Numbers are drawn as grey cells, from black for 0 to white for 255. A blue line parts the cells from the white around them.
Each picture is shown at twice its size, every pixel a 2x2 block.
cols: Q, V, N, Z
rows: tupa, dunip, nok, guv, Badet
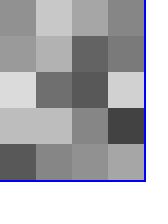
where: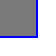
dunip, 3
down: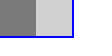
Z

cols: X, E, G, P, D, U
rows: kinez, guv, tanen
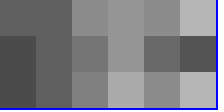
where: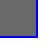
guv, 4
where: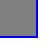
tanen, 2
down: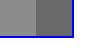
D

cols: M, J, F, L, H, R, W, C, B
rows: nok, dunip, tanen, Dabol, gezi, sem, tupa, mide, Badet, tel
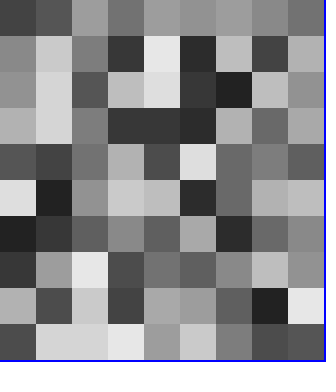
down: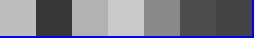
L
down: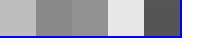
B

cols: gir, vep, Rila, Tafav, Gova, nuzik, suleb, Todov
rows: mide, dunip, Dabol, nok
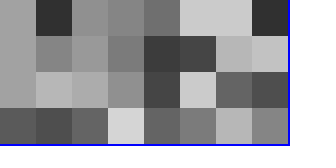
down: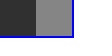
vep
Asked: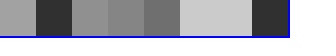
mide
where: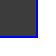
dunip, 4
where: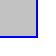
dunip, 7
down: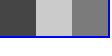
nuzik
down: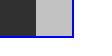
Todov

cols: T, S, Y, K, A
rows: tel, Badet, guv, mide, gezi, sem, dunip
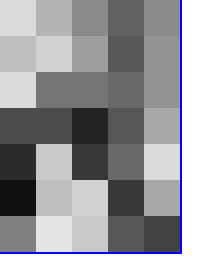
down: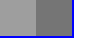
Y
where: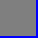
dunip, 0
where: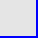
dunip, 1

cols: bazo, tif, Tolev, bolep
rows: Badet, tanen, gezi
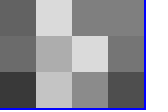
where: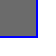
tanen, 0
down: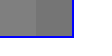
bolep
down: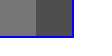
bolep
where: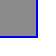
gezi, 2

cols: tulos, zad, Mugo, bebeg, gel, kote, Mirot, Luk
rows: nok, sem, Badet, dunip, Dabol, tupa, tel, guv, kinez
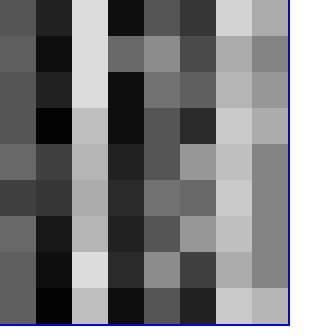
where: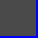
sem, 5
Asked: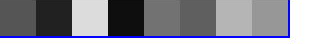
Badet

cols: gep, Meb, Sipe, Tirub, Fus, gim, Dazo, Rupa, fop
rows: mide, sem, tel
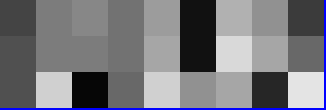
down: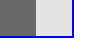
fop
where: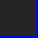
tel, 7
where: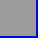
mide, 4
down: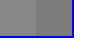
Sipe
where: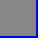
mide, 2
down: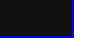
gim
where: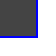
mide, 0

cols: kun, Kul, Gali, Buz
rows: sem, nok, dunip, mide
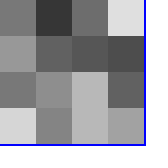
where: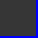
sem, 1
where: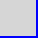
mide, 0
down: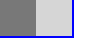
kun
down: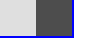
Buz
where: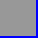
nok, 0
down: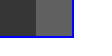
Kul
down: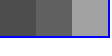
Buz

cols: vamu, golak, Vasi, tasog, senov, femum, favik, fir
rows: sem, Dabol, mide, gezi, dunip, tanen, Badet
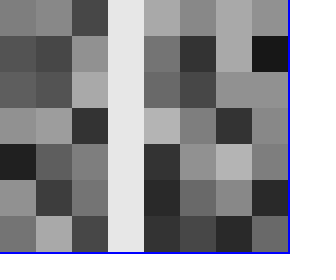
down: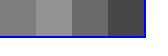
femum
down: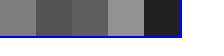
vamu
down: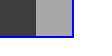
golak
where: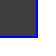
tanen, 1
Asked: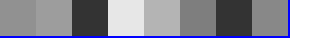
gezi
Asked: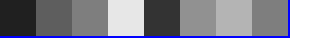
dunip
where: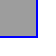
gezi, 1

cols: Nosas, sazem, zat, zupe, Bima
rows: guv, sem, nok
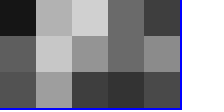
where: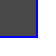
nok, 4
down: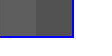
Nosas
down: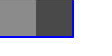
Bima
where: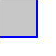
sem, 1
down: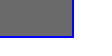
zupe
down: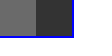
zupe

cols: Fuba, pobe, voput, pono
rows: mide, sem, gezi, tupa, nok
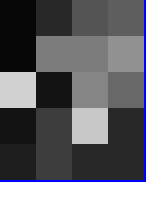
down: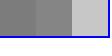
voput
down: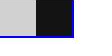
Fuba
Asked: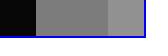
sem
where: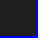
nok, 0
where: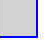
gezi, 0

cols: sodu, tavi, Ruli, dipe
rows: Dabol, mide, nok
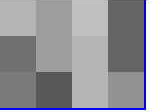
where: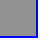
nok, 3
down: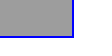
tavi
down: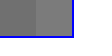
sodu
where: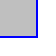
Dabol, 2

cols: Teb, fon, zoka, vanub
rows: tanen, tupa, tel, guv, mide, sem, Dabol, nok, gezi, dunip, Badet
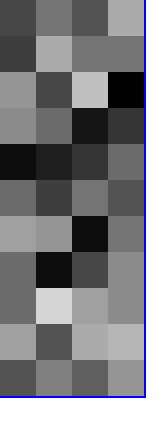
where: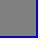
Badet, 1
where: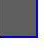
Badet, 2
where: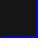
guv, 2
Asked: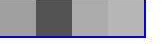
dunip

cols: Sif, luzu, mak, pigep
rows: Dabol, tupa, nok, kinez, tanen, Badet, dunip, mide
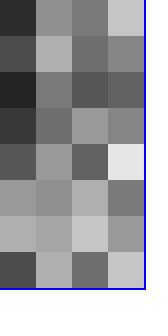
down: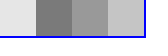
pigep
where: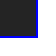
nok, 0
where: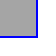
dunip, 1
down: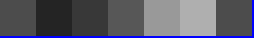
Sif
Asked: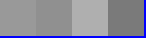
Badet
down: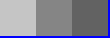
pigep

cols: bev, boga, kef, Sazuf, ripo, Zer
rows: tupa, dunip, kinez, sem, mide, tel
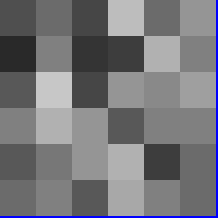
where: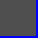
tupa, 0
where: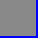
kinez, 4
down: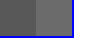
bev
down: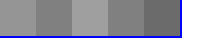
Zer
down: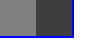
ripo
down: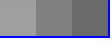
Zer
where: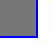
mide, 1

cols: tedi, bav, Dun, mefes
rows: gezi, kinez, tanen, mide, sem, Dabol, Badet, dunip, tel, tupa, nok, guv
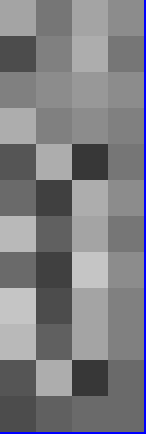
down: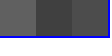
bav
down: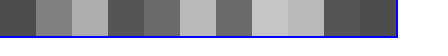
tedi
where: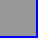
tanen, 2
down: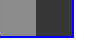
Dun

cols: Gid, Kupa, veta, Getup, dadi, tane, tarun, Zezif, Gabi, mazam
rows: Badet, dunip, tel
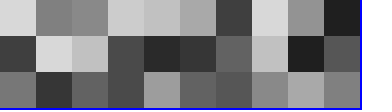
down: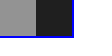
Gabi
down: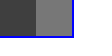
Gid
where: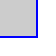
Badet, 3
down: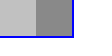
Zezif

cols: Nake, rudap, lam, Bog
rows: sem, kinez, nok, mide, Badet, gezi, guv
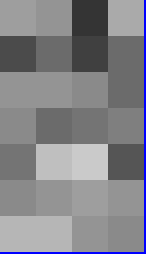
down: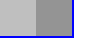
rudap
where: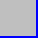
Badet, 1
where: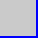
Badet, 2
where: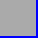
sem, 3
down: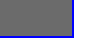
Bog
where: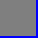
mide, 3
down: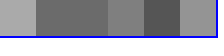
Bog

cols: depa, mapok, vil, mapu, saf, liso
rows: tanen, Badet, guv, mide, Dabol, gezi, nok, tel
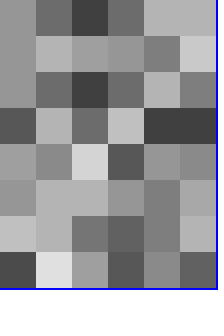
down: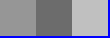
mapu
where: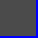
tel, 0
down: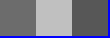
mapu
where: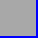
gezi, 5
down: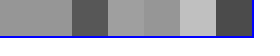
depa

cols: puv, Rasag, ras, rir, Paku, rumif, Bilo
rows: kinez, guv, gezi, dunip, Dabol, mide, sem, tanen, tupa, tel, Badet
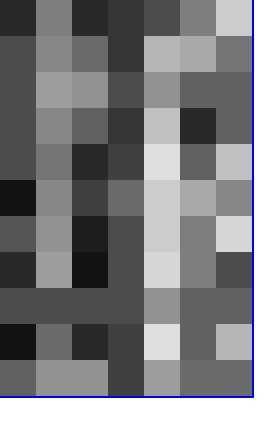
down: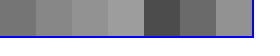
Rasag
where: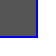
sem, 0
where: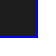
sem, 2

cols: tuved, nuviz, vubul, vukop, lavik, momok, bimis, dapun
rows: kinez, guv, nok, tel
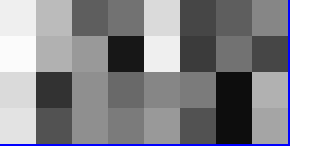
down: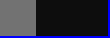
bimis
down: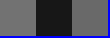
vukop

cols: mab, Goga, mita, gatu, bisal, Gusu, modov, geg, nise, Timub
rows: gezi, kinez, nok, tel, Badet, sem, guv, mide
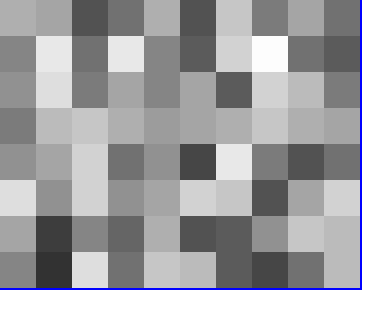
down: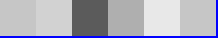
modov
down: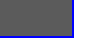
modov
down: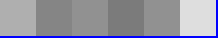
mab
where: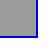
tel, 4
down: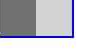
Timub
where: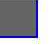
guv, 3

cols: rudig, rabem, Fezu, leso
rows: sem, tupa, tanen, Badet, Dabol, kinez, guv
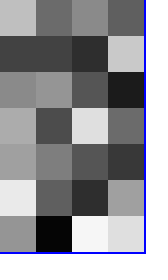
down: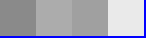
rudig
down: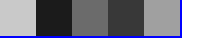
leso

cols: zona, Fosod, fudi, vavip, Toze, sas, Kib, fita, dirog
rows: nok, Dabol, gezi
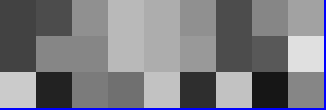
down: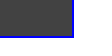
zona
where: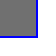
gezi, 3
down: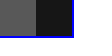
fita
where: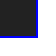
gezi, 1
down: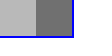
vavip
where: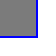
gezi, 2

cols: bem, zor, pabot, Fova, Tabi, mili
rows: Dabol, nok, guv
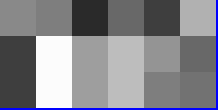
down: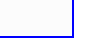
zor
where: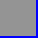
nok, 4

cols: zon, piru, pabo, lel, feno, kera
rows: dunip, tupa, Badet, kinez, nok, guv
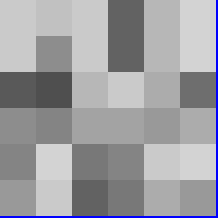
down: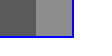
zon
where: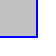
dunip, 1

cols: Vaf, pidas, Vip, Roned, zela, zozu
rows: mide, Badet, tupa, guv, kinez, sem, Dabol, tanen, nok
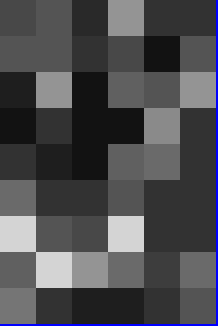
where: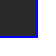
mide, 2
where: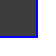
tanen, 4
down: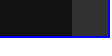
Vip
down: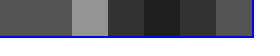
pidas

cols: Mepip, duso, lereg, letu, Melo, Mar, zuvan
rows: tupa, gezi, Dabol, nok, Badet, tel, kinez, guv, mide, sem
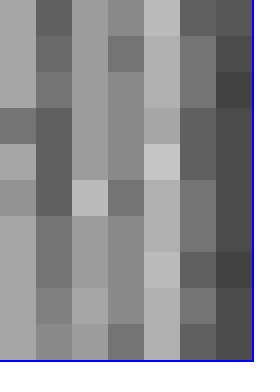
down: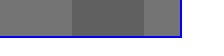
Mar
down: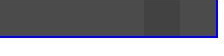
zuvan
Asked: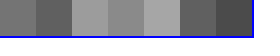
nok
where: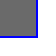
gezi, 1
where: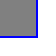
mide, 1
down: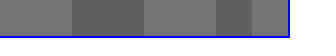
Mar
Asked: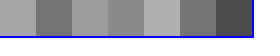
kinez

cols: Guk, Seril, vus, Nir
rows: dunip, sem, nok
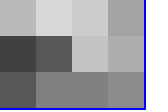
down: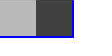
Guk
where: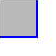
dunip, 0
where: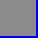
nok, 3

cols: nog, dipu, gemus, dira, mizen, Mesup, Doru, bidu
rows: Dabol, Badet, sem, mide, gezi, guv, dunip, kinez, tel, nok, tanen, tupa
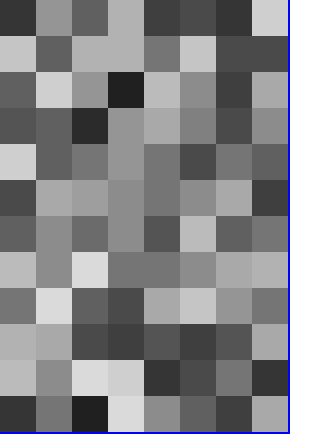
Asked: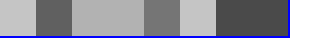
Badet
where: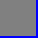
mide, 5
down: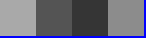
mizen
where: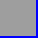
guv, 2
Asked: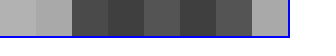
nok
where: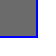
dunip, 2

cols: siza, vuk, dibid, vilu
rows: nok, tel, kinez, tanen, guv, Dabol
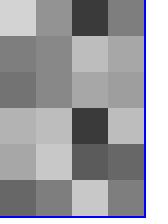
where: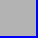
tanen, 0
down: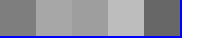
vilu
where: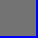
kinez, 0

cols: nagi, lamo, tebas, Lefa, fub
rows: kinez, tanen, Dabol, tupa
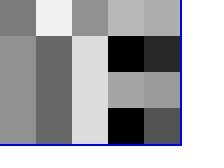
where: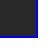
tanen, 4
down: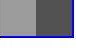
fub
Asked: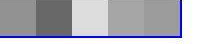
Dabol

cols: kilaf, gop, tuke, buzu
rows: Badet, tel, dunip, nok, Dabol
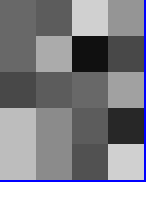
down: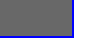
kilaf
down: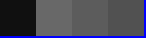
tuke
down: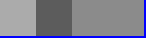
gop
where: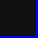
tel, 2
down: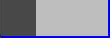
kilaf
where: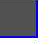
Dabol, 2
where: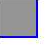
Badet, 3

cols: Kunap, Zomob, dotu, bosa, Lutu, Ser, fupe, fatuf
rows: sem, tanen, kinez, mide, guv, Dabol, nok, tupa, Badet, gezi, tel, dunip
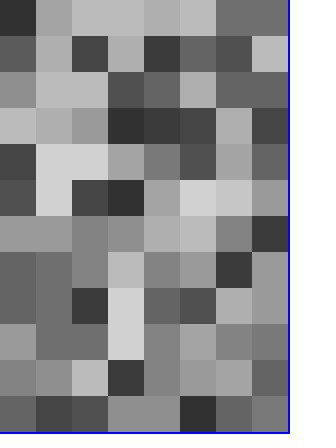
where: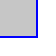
Dabol, 6
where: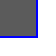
tanen, 0

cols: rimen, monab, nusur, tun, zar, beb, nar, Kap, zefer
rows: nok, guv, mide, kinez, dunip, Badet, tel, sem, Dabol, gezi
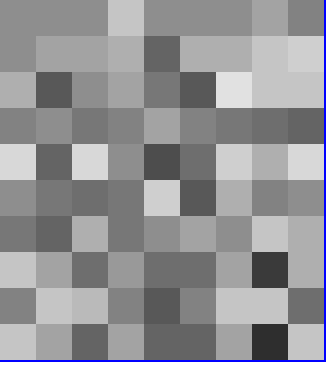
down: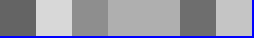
zefer
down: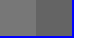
monab
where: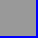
sem, 3
